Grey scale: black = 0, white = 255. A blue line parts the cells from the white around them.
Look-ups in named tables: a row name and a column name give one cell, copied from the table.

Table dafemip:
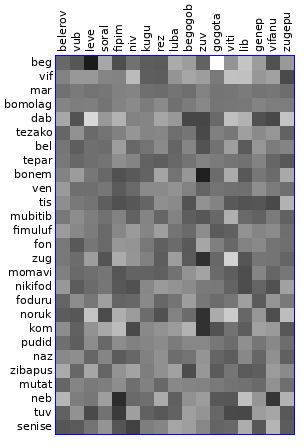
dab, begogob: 71
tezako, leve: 106
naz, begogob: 115
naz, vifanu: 144
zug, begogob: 90
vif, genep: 151

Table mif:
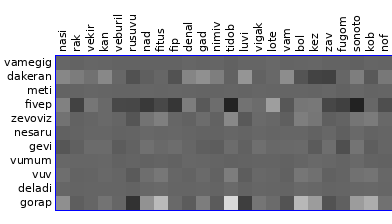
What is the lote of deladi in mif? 101
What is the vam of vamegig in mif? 100
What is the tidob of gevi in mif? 108
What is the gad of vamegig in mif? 100
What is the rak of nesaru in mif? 99
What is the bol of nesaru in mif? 102
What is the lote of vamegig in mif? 104

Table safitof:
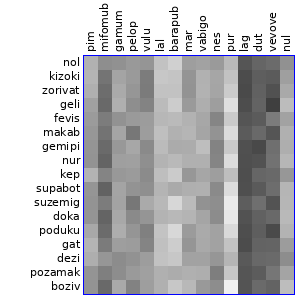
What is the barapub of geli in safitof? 204
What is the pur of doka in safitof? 231
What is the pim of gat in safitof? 180
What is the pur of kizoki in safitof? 194
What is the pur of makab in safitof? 219
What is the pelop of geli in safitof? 142
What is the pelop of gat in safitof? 156
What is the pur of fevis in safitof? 202
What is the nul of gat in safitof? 156
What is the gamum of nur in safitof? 159
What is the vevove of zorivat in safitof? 81
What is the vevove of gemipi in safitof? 111
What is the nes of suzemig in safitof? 142
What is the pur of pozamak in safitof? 199
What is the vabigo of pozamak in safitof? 174
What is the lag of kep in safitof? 78

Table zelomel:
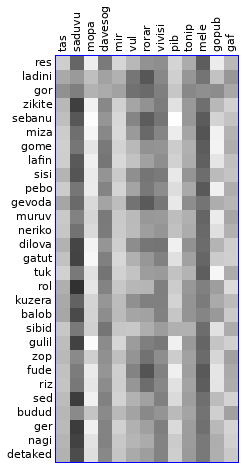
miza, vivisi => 133
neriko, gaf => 177
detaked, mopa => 223
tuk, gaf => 172
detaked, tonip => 154
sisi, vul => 143
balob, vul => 165
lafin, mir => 216
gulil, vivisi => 120
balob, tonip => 148
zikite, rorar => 146
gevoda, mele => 116
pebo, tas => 204
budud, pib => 186
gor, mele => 143
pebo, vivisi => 140
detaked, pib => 206
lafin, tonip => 173
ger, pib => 218

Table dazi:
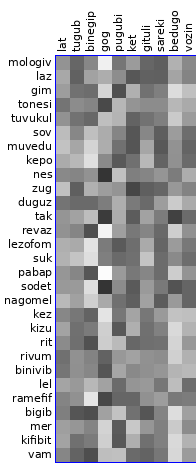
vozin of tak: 107
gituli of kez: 119
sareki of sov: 94
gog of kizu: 207
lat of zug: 192
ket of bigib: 113

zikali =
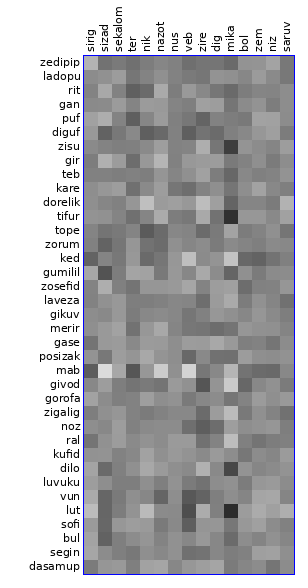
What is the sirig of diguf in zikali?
153
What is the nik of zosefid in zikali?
150
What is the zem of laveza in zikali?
145
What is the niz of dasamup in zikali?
117
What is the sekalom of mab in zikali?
167
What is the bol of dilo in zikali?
147
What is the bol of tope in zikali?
124
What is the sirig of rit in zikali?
131
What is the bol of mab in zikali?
115
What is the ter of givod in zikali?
116
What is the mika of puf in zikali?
125
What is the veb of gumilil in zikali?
135
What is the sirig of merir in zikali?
143
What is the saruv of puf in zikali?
140
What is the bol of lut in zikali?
156
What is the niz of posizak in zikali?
141
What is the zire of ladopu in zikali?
118
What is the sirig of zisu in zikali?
138
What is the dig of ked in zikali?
148

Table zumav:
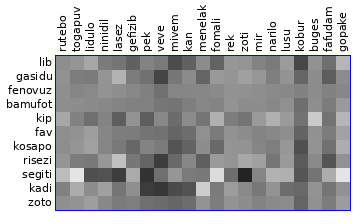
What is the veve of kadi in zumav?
55
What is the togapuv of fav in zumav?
146
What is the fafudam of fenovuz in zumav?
130
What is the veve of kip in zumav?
136
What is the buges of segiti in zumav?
116
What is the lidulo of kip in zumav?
111
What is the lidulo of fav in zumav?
158
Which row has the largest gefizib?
segiti

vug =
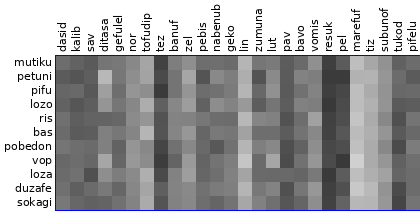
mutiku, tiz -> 167
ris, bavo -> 109
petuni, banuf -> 116
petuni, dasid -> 91
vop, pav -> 76
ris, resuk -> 65
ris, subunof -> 136
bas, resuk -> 66
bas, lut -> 110
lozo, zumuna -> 93
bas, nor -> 133
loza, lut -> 105
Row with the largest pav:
loza

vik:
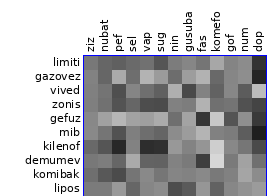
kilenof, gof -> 136
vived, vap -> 111
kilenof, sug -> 48
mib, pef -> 82
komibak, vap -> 137
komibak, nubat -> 88
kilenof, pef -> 40
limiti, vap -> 113
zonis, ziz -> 127
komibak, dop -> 140
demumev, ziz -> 120
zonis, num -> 81
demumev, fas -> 62
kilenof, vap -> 45

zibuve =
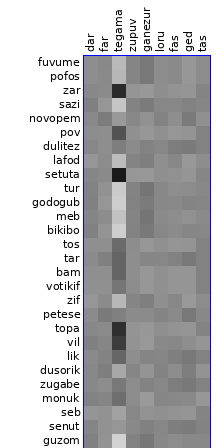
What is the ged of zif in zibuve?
153
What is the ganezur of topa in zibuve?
151
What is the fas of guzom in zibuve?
140
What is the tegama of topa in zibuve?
47
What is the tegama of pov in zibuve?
82
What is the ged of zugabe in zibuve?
121
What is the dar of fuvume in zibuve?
142
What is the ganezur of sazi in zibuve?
123
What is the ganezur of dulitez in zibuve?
130
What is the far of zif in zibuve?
139
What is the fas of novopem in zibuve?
142
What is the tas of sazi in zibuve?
134
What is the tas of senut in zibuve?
131
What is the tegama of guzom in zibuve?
210
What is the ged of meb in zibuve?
145

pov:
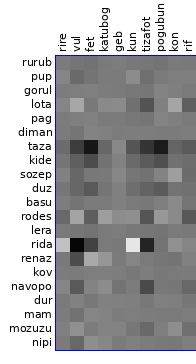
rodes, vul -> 164
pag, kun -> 120
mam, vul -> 114
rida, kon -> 144
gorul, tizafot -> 118
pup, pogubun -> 123

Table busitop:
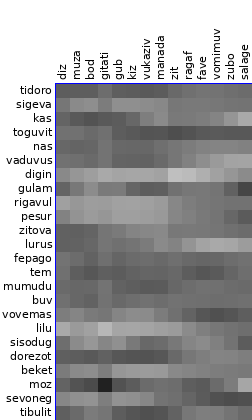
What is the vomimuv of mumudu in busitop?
112
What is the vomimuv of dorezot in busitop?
132
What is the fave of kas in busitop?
125
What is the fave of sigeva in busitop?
121
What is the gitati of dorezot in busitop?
97
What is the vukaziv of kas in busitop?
126
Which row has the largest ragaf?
digin

